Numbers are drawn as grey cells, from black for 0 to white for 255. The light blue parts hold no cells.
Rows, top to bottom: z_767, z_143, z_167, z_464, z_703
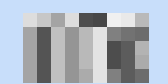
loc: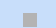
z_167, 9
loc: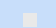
z_767, 8

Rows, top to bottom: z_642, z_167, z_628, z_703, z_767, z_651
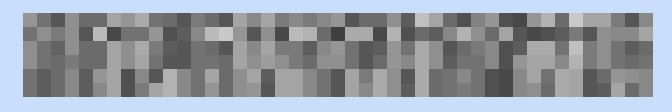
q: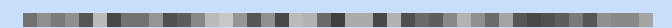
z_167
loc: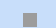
z_703, 18
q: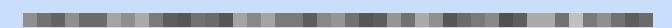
z_628
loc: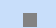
z_642, 33
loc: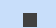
z_167, 23
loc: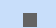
z_628, 3
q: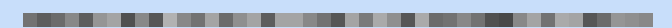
z_767

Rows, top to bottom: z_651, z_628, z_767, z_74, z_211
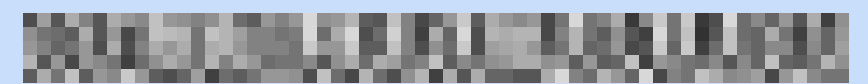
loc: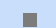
z_628, 20
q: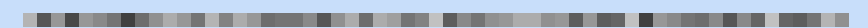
z_74
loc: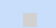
z_628, 27
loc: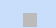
z_628, 11
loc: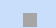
z_767, 35

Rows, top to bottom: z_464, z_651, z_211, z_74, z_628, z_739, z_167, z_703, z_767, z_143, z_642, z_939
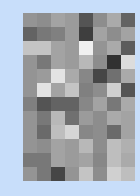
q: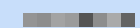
z_464
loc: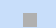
z_143, 8

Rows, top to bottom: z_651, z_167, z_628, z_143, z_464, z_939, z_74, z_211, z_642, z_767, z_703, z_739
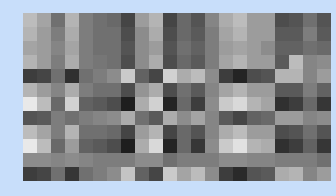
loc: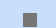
z_143, 6
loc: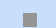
z_939, 9

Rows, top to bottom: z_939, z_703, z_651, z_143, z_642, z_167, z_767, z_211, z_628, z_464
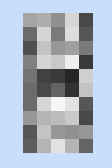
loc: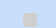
z_642, 5
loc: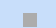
z_939, 2
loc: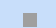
z_651, 4
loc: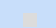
z_703, 4
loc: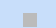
z_211, 3

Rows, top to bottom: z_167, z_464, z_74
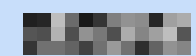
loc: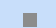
z_167, 9
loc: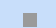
z_74, 7
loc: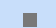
z_464, 6
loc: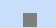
z_167, 7

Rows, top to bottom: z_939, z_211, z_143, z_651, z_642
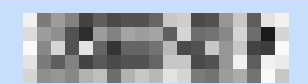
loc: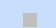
z_642, 6
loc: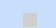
z_939, 12
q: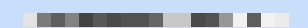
z_651
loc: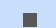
z_651, 6
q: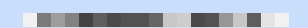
z_939
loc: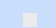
z_651, 19

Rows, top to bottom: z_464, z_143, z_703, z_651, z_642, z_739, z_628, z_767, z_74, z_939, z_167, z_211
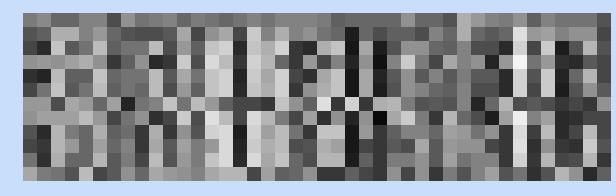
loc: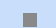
z_464, 2
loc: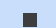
z_74, 37
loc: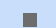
z_74, 8

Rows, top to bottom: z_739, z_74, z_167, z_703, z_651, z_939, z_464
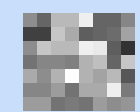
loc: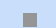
z_464, 8
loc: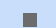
z_74, 7
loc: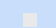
z_167, 6
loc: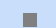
z_703, 4
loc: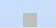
z_703, 6

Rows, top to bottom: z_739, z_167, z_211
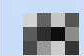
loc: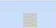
z_211, 3
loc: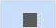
z_167, 1
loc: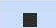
z_167, 2
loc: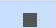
z_739, 4

